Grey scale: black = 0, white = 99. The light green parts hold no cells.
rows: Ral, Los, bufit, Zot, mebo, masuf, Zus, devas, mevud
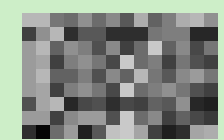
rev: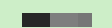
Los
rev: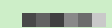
devas

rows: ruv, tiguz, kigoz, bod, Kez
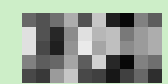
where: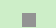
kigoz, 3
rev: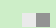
kigoz
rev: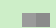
kigoz

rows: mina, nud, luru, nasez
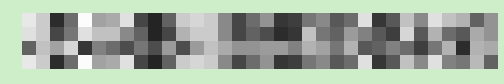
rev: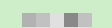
mina
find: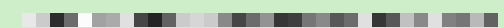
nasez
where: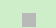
nasez, 32

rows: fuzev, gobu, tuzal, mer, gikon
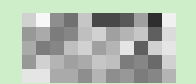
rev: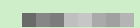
mer
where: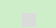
gobu, 10
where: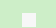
fuzev, 1
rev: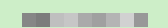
mer
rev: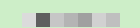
gobu
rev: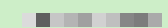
gobu

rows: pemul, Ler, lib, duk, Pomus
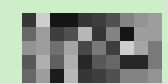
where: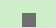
lib, 2
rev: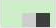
lib
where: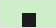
Pomus, 2
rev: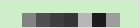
Pomus
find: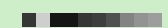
pemul
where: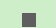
duk, 2
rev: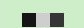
pemul

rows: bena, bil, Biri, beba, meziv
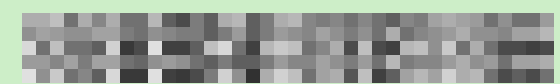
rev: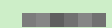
bena
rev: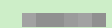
bil
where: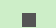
meziv, 23
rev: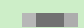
bena
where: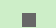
beba, 8

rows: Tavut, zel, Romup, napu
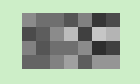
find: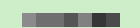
Tavut
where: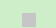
zel, 5

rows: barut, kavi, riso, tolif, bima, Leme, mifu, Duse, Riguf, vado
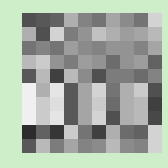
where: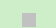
kavi, 5
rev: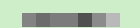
bima
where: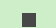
Duse, 9

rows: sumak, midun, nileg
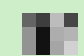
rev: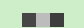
sumak
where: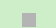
midun, 3
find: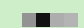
midun
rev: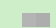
midun
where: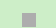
midun, 2
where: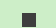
sumak, 1

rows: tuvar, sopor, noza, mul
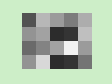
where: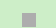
tuvar, 4
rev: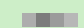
tuvar

